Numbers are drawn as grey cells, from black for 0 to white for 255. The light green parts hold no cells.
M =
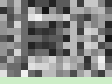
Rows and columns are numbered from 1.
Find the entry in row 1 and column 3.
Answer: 186
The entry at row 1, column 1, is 174
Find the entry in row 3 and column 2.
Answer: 76
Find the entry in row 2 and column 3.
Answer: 174
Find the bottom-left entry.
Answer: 225
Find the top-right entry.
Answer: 49
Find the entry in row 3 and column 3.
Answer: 120
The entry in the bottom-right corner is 174
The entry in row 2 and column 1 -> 49
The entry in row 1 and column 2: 120

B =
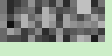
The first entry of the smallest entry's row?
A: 146
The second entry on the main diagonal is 43
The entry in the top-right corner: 116
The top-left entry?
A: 116
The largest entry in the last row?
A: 177
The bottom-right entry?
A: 132
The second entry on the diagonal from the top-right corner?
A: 88
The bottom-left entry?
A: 104
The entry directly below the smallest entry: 162
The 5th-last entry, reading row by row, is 116
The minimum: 16
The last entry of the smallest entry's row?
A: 177
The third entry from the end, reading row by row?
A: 162
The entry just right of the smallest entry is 88
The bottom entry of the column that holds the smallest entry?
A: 75
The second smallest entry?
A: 28
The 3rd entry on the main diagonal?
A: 132
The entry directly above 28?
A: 104
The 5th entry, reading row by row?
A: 146
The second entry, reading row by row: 43

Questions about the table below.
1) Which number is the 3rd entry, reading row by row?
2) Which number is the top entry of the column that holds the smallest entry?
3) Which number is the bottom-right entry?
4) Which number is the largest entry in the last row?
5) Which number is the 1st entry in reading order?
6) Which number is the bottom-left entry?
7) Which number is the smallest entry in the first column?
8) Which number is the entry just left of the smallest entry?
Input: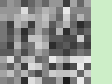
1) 134
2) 61
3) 118
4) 233
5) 118
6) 134
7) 90
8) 164

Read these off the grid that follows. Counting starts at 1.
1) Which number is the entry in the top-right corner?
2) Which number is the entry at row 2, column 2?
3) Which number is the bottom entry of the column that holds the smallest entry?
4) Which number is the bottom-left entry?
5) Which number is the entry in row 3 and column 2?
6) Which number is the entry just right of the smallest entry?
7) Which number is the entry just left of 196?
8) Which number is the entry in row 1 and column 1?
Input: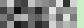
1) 211
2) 123
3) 26
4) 79
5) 79
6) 79
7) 65
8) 138

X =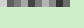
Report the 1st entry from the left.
208
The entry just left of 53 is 137
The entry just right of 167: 67
